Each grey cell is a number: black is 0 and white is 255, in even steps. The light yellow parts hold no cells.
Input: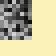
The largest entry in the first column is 196
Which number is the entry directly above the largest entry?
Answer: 71
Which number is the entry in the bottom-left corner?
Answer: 128
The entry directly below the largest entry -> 167
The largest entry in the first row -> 196
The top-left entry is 59
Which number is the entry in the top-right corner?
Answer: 86
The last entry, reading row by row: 196
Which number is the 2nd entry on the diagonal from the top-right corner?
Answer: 46
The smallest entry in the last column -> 16
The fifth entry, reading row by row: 46
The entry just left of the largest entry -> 155
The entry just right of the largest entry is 167
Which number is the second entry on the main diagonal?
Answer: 128
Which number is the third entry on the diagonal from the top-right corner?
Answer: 46
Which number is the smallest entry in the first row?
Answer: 16
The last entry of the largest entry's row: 46
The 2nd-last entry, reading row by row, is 196

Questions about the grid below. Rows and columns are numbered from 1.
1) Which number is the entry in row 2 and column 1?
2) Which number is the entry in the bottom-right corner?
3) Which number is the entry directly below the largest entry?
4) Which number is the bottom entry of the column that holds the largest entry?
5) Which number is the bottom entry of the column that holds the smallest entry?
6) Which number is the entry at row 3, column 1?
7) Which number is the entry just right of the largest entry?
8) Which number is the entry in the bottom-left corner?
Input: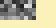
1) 152
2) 61
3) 91
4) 210
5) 121
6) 75
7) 210
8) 164

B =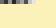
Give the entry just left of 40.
150
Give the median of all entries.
124
